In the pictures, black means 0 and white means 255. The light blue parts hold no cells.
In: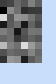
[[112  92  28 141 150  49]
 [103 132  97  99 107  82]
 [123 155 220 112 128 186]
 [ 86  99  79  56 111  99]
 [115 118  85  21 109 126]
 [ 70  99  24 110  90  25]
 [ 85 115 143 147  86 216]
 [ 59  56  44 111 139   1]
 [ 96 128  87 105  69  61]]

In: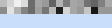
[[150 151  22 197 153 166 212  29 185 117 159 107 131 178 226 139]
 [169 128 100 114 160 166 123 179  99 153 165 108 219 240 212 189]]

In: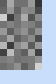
[[209 120  95 144 120 109]
 [145 121 119 113 132 124]
 [ 65 163  95 116 188  66]
 [153  92 161 139  60 182]
 [ 75 139 118  96 163 116]
 [145 105 145 128  93 153]
 [105 127 134 116 131 116]
 [138  84 172 116  62 206]
 [ 73 134 139 100 151 103]
 [ 53 153 113 113 168  94]]

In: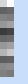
[[121 128]
 [141 136]
 [ 97  93]
 [201 180]
 [160 151]
 [107 103]
 [ 68  59]
 [161 151]
 [125 130]
 [104  98]
 [253 214]]

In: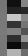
[[108 178 178 119]
 [ 63  10  10 119]
 [147  47  47 120]
 [ 82 129 129 122]
 [117  52  52 121]
 [137 198 198 121]
 [ 39  35  35 119]
 [132  16  16 118]]

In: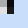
[[ 26 225]
 [ 11 172]]
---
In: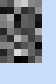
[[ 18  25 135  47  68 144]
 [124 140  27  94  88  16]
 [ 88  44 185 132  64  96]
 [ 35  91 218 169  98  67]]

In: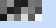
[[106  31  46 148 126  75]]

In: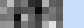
[[156 121  71  83  87   9  91 121  96]
 [148 152  51 121  96  70 173 225 116]]

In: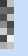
[[108  98]
 [139  73]
 [ 71 236]]

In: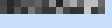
[[ 75  42  84  50 118  79  55  55 140  70  49  53 197  58  93]]

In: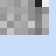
[[157 170 163 163 144 118 145]
 [192 146 173 165 200 134 180]]

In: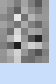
[[159 131  96 175 144 121 150]
 [161 143 117 171 129 105 145]
 [140 177 224 151  83  36 133]
 [149 178 210 150 112  82 127]]

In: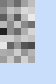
[[145 195 178 217 208]
 [184 141 199 138 112]
 [206 206 181 204 192]
 [173 167 205 149 180]]

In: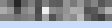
[[171 151  73 135 152  74 239 141 131 147 173 168  82  89 131 178]]
